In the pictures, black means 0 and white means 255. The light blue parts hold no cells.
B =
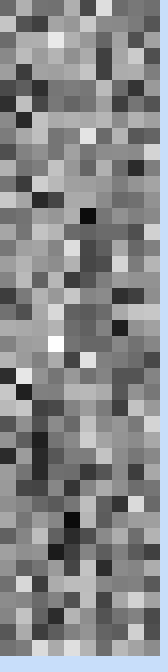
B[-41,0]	106
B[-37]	[158, 60, 162, 159, 169, 196, 64, 172, 174, 126]
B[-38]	[137, 187, 156, 180, 144, 171, 64, 166, 203, 79]
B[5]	[74, 94, 47, 118, 125, 119, 187, 107, 52, 154]
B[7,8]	178
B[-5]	[112, 215, 61, 172, 188, 188, 135, 126, 129, 89]
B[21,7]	135
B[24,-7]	127
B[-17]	[199, 32, 128, 127, 181, 184, 171, 87, 146, 119]
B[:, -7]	[113, 164, 233, 180, 159, 118, 120, 170, 117, 117, 194, 184, 69, 150, 181, 133, 141, 183, 152, 216, 179, 254, 171, 117, 127, 73, 139, 116, 87, 111, 135, 90, 134, 97, 27, 155, 172, 131, 44, 93, 170]
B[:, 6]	[222, 138, 102, 64, 64, 187, 160, 182, 106, 140, 177, 152, 139, 118, 107, 95, 77, 126, 139, 107, 130, 103, 128, 132, 171, 123, 137, 163, 195, 85, 171, 95, 92, 138, 93, 44, 135, 68, 83, 100, 109]
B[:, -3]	[108, 137, 162, 166, 172, 107, 63, 139, 180, 141, 107, 126, 106, 145, 107, 167, 213, 155, 47, 170, 30, 135, 122, 84, 87, 63, 150, 148, 140, 137, 143, 51, 137, 173, 128, 139, 126, 167, 115, 93, 184]
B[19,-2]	196
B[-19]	[180, 155, 128, 171, 67, 225, 128, 122, 108, 72]
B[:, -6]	[175, 151, 176, 144, 169, 125, 101, 177, 129, 161, 151, 160, 170, 175, 106, 221, 178, 60, 198, 97, 109, 115, 67, 152, 181, 131, 105, 137, 125, 109, 53, 118, 11, 43, 63, 69, 188, 81, 180, 129, 223]
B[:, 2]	[115, 64, 175, 156, 162, 47, 71, 193, 191, 144, 126, 206, 40, 160, 195, 164, 151, 98, 178, 168, 164, 160, 128, 146, 128, 65, 80, 31, 41, 41, 68, 103, 154, 189, 147, 116, 61, 106, 99, 62, 219]
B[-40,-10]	197
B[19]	[113, 80, 168, 216, 97, 91, 107, 170, 196, 199]
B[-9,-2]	157
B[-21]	[173, 169, 164, 179, 109, 97, 130, 30, 146, 161]
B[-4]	[140, 134, 106, 131, 81, 190, 68, 167, 210, 162]
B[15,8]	104
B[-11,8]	109
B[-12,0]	156
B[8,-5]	228
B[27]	[147, 94, 31, 116, 137, 205, 163, 148, 139, 168]
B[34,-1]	64

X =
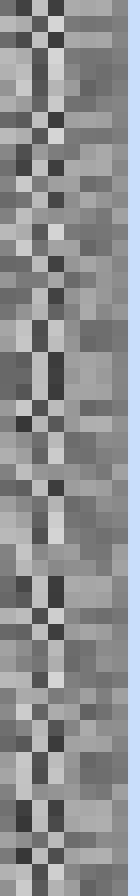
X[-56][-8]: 112
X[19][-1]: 150
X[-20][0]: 109
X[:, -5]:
[62, 213, 59, 213, 206, 181, 201, 60, 213, 125, 62, 159, 71, 143, 212, 163, 65, 166, 66, 98, 197, 189, 60, 64, 59, 187, 88, 185, 203, 144, 61, 180, 205, 212, 152, 137, 60, 59, 206, 62, 185, 174, 213, 123, 172, 84, 59, 188, 196, 148, 64, 74, 186, 78, 207, 179]
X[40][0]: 162
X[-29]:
[161, 141, 110, 185, 108, 114, 139, 137]
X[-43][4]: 148
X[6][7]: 133
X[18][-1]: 134
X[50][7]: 136
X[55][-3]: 99
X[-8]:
[165, 195, 78, 196, 144, 109, 110, 118]
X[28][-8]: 175
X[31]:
[158, 136, 113, 180, 107, 116, 143, 138]
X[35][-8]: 128
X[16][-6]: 187
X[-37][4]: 129
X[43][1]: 170
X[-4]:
[162, 142, 110, 186, 108, 114, 139, 137]
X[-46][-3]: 167
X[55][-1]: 128
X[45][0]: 111
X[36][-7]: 71
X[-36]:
[166, 194, 78, 197, 142, 110, 110, 118]
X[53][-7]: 55
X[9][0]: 135
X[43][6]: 127
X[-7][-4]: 153
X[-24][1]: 161
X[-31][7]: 122
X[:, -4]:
[171, 121, 169, 121, 135, 155, 113, 160, 122, 118, 171, 161, 142, 148, 121, 162, 150, 106, 148, 129, 142, 149, 159, 151, 164, 152, 153, 108, 114, 149, 157, 107, 116, 128, 157, 143, 171, 161, 135, 155, 108, 106, 127, 134, 161, 133, 162, 150, 144, 153, 171, 165, 108, 162, 134, 157]
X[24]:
[105, 85, 190, 59, 164, 164, 162, 132]
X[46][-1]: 131
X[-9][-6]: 82

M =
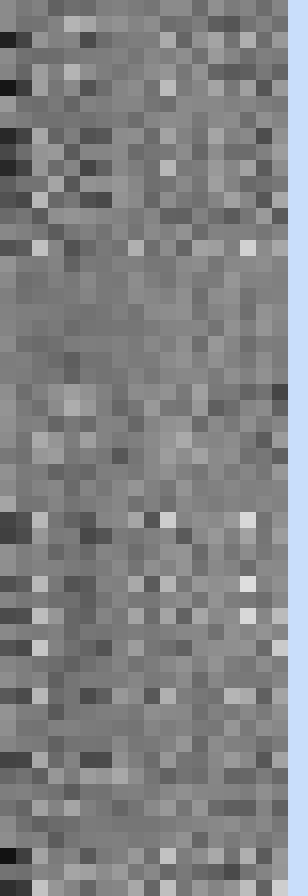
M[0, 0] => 139
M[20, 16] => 149
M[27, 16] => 92
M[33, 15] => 162
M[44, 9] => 142
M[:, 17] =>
[133, 112, 153, 123, 100, 154, 120, 132, 145, 157, 141, 119, 168, 90, 131, 167, 130, 128, 129, 137, 133, 124, 123, 129, 69, 98, 134, 155, 96, 151, 132, 130, 144, 157, 132, 137, 144, 135, 187, 133, 202, 124, 133, 164, 143, 136, 123, 163, 105, 129, 97, 119, 127, 152, 150, 206]
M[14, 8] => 116
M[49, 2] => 120
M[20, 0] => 132
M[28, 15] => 112
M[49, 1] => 129
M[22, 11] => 146
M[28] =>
[120, 113, 151, 156, 119, 127, 119, 87, 117, 136, 157, 141, 162, 138, 143, 112, 119, 96]
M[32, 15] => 216
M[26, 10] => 145
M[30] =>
[138, 120, 131, 135, 106, 132, 119, 135, 149, 129, 119, 148, 125, 129, 135, 128, 129, 132]
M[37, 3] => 110
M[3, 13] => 154
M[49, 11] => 144
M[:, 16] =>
[109, 129, 109, 127, 120, 85, 125, 144, 77, 128, 91, 112, 87, 154, 118, 139, 142, 131, 128, 146, 149, 126, 141, 145, 114, 140, 122, 92, 119, 118, 129, 135, 115, 117, 119, 138, 130, 110, 134, 147, 106, 140, 120, 96, 122, 142, 110, 87, 123, 143, 131, 136, 118, 91, 132, 98]
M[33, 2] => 151
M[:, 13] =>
[144, 94, 164, 154, 101, 164, 136, 137, 165, 141, 153, 159, 132, 110, 130, 158, 118, 123, 141, 132, 116, 152, 144, 123, 121, 95, 138, 133, 138, 138, 129, 124, 138, 152, 141, 137, 143, 147, 137, 113, 142, 147, 135, 114, 129, 119, 140, 136, 134, 133, 107, 136, 135, 169, 96, 132]
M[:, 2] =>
[129, 115, 148, 108, 157, 160, 109, 114, 167, 148, 150, 115, 183, 91, 118, 192, 122, 114, 117, 126, 116, 107, 116, 116, 128, 112, 129, 170, 151, 124, 131, 117, 184, 151, 133, 130, 185, 125, 189, 122, 198, 115, 132, 183, 124, 115, 122, 168, 95, 120, 161, 97, 129, 163, 132, 195]
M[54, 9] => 136
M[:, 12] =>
[108, 125, 145, 113, 146, 134, 136, 120, 115, 103, 124, 117, 112, 129, 107, 162, 141, 122, 111, 117, 134, 110, 128, 136, 160, 152, 107, 137, 162, 118, 125, 130, 143, 137, 106, 114, 151, 116, 166, 136, 138, 128, 107, 119, 111, 121, 104, 114, 109, 134, 149, 132, 102, 141, 104, 151]
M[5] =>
[22, 60, 160, 118, 138, 83, 109, 133, 140, 114, 187, 123, 134, 164, 119, 160, 85, 154]
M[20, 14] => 145
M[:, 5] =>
[106, 166, 75, 124, 142, 83, 130, 113, 82, 133, 69, 147, 81, 142, 128, 105, 121, 136, 132, 114, 116, 126, 115, 120, 145, 153, 107, 159, 127, 103, 132, 123, 87, 72, 105, 117, 91, 94, 98, 118, 101, 111, 124, 75, 121, 123, 117, 74, 157, 115, 128, 123, 125, 89, 160, 102]
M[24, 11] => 121
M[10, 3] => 108
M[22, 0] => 125
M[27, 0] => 140
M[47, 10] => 151
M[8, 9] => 107
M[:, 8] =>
[123, 132, 126, 118, 127, 140, 133, 109, 142, 107, 125, 135, 138, 120, 116, 176, 128, 141, 139, 116, 118, 122, 123, 131, 140, 118, 103, 127, 117, 120, 149, 113, 166, 118, 109, 116, 169, 120, 164, 125, 157, 115, 134, 139, 120, 116, 119, 126, 141, 128, 116, 118, 121, 152, 120, 168]

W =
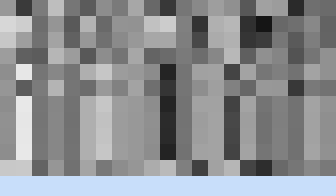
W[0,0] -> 152
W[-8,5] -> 88
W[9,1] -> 232
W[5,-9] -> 142
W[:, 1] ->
[58, 206, 158, 96, 231, 92, 232, 230, 231, 232, 201]
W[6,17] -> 128
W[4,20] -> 145
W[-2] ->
[141, 232, 119, 135, 115, 175, 198, 157, 152, 141, 35, 114, 162, 163, 67, 163, 117, 128, 113, 164, 145]
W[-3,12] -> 158
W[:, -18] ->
[190, 149, 163, 182, 135, 180, 134, 135, 135, 135, 150]
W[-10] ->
[215, 206, 109, 149, 89, 179, 105, 147, 146, 193, 204, 128, 51, 176, 183, 48, 21, 104, 111, 136, 99]
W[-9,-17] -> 97
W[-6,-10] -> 117
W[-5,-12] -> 141
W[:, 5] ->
[91, 179, 151, 88, 175, 108, 175, 175, 175, 175, 164]
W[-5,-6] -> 163
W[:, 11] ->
[118, 128, 126, 122, 116, 117, 115, 115, 116, 114, 127]
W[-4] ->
[145, 230, 117, 135, 113, 175, 193, 156, 152, 144, 43, 115, 157, 163, 72, 158, 113, 127, 114, 162, 143]
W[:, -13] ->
[167, 146, 152, 167, 152, 163, 153, 152, 152, 152, 150]
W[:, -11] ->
[56, 204, 167, 107, 36, 53, 36, 43, 42, 35, 186]
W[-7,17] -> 127
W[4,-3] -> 114
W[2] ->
[199, 158, 113, 163, 97, 151, 112, 138, 152, 167, 167, 126, 72, 171, 177, 53, 60, 119, 90, 126, 100]
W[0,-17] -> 118
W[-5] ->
[141, 232, 118, 134, 114, 175, 198, 157, 153, 141, 36, 115, 162, 162, 66, 163, 116, 128, 114, 163, 146]
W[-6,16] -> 152
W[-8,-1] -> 145
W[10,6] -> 120
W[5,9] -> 111
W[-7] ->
[142, 231, 117, 135, 116, 175, 198, 156, 152, 140, 36, 116, 161, 162, 68, 163, 118, 127, 114, 163, 145]

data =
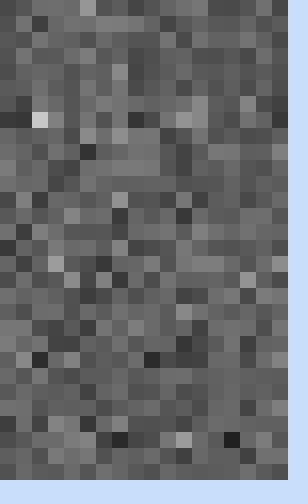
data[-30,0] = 73
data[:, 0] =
[73, 80, 87, 82, 77, 90, 85, 58, 102, 108, 123, 111, 72, 88, 112, 57, 101, 76, 111, 95, 118, 123, 95, 105, 88, 112, 62, 77, 94, 81]
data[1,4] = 113
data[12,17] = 105
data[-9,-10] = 86
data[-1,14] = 94
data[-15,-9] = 76
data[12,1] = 127
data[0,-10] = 69
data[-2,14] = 94
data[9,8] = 113
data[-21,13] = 119
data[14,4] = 86
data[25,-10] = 99
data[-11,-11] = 112
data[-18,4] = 100
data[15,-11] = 130
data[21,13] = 90
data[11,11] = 81
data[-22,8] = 116
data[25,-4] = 105
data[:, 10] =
[100, 69, 115, 95, 91, 98, 103, 115, 67, 86, 84, 99, 69, 104, 115, 85, 83, 114, 104, 91, 90, 100, 74, 108, 101, 85, 83, 118, 84, 103]
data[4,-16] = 102
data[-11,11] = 136
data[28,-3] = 65
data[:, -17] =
[85, 114, 81, 115, 97, 93, 65, 55, 89, 100, 94, 103, 127, 105, 61, 99, 65, 109, 98, 78, 118, 103, 136, 86, 105, 110, 109, 88, 102, 104]
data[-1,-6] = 90
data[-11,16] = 87
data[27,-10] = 70
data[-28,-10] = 84
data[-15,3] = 121
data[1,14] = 87
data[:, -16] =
[109, 63, 115, 88, 102, 111, 119, 200, 96, 80, 104, 105, 61, 85, 126, 86, 99, 78, 105, 108, 77, 114, 45, 117, 94, 84, 67, 107, 81, 91]
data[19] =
[95, 78, 108, 109, 80, 105, 91, 112, 101, 106, 91, 136, 112, 99, 90, 102, 87, 99]
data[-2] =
[94, 102, 81, 121, 109, 118, 81, 100, 95, 106, 84, 64, 104, 94, 94, 65, 112, 112]
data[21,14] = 114
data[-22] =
[102, 89, 96, 102, 75, 138, 109, 142, 116, 117, 67, 84, 115, 81, 91, 76, 79, 94]
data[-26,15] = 83
